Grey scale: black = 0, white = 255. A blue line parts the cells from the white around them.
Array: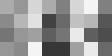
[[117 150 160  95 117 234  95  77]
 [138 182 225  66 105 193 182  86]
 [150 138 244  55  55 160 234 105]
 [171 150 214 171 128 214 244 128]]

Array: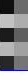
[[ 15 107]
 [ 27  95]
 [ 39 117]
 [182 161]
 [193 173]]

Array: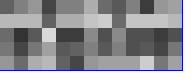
[[ 98 128 150  69 128 128 173 107  89 128  60 150 161]
 [107  51  89 216  60  60 138  80 138  80  80  60  80]
 [119  69 119 161  89  98 128  89 128  80  89  69 119]
 [150 107 173 184  98  69 150 161 161 161 205 119 161]
 [184 184 184  98 173 173 196 205 107 196 196 196 184]]

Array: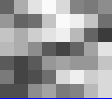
[[ 78  78 141 163 122 131 185 217]
 [ 90  68  90 151 163 151 151 196]
 [100 173 227 250 217 131 122 141]
 [122  68  78 111 217 239 206 217]
 [151 100 111 196 250 239 196 111]
 [185 173 141  90  68 100 163 227]
 [196 173 206 227 239 185 100  59]]

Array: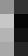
[[148  50]
 [168  38]
 [180  18]
 [199   6]]

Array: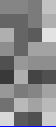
[[ 57 175  68  80]
 [ 80 152 142 142]
 [101 101 123 175]
 [113 185 163 185]
 [133 133 123 194]
 [142 101 163 163]
 [152 123 133 163]
 [175 101  91 226]
 [216  91  80 204]]

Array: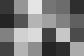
[[ 36  84 180 161 129  96]
 [ 55 150 229 117 108  46]
 [ 66 180 141  36  46 171]
 [129 209 219  66 199  75]]

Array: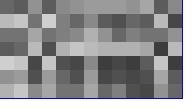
[[ 92 103 186  80 177 197 186 177 177 177 166  61 186]
 [103  92 146  92 137 146 155 155 155 146 166  92 137]
 [115 115 166 115 127 137 177 146 103 127 115 115 146]
 [146 155  80 155 103  80 155  71  80  71  80 166  92]
 [177 197 137 166 115 115 166 103 127  80  71 146 103]
 [186 197 115 207 127 103 137  92  80 103  92 186  71]
 [207 197  71 197  80  71 137  61  71  61  92 197  61]]
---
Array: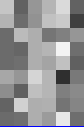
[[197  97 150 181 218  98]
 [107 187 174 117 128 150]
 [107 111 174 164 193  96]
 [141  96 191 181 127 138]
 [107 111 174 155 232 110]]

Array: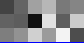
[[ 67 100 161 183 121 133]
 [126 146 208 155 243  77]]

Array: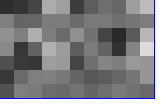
[[ 46  52  69 172 159  61  93 111 103 158 188]
 [145 128 174 125 107 144 114  69  41  89 183]
 [ 80  57  54 157 154  68 111 133 125 153 150]
 [ 81 127 122 109 105 115 101 110 122 114 105]]

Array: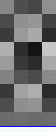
[[135  78  70 144]
 [ 59 153 169  43]
 [155  57  43 169]
 [ 56 162 174  42]
 [107 110 107 108]]

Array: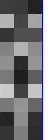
[[ 61  58  34]
 [ 52  80  80]
 [144  42 149]
 [202  64 197]
 [ 36 142  48]]

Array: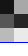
[[ 20 168]
 [186 234]]

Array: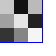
[[200  17 186]
 [ 52 133 245]]
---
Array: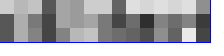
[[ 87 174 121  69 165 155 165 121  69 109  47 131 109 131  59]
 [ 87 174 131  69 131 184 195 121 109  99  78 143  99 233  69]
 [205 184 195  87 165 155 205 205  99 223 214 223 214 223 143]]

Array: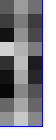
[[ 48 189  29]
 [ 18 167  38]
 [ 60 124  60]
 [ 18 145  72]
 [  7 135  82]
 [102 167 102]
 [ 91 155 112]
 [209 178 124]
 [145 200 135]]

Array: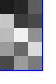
[[198  60  72]
 [ 29  39  93]
 [ 72 155 122]
 [186 240 144]
 [155 104 219]]

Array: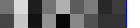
[[ 70 197  18 146   8 136  81  51  51]
 [115 218  29 115 176  92 124  40  60]]

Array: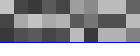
[[196  69  57  90  69 158 138 187 187  99]
 [ 57  80  90  69  80 187  57 178 178 129]
 [ 69 168 196 168 178  90 117  80  80 187]]

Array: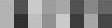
[[179  48 191 145 202  60 167  70]
 [179  81 202 157 167  81 135 101]]
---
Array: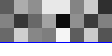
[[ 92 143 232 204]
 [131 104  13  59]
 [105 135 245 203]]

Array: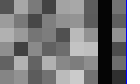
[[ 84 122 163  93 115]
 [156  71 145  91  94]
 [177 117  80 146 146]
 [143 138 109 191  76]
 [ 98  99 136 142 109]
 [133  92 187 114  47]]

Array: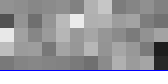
[[146 135 143 178 124 144]
 [ 82 111 186 176 157 125]
 [232 134 182 166 139 146]
 [189 157 164 183 166 123]
 [121 135 130 112 176 165]]

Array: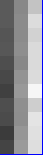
[[ 90 195]
 [ 90 220]
 [ 85 210]
 [ 87 218]
 [ 78 218]
 [ 72 219]
 [ 64 246]
 [ 78 206]
 [ 75 228]
 [ 59 224]
 [ 68 222]]

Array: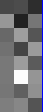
[[ 72  45]
 [151 118]
 [104  85]
 [113 155]
 [120  91]
 [120 149]
 [118 144]
 [126  84]]

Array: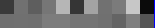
[[ 58  94 182 163 123  11]
 [111 111 124 116 100  85]]

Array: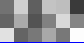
[[114  95 190]
 [100  83 217]
 [225 120 120]]
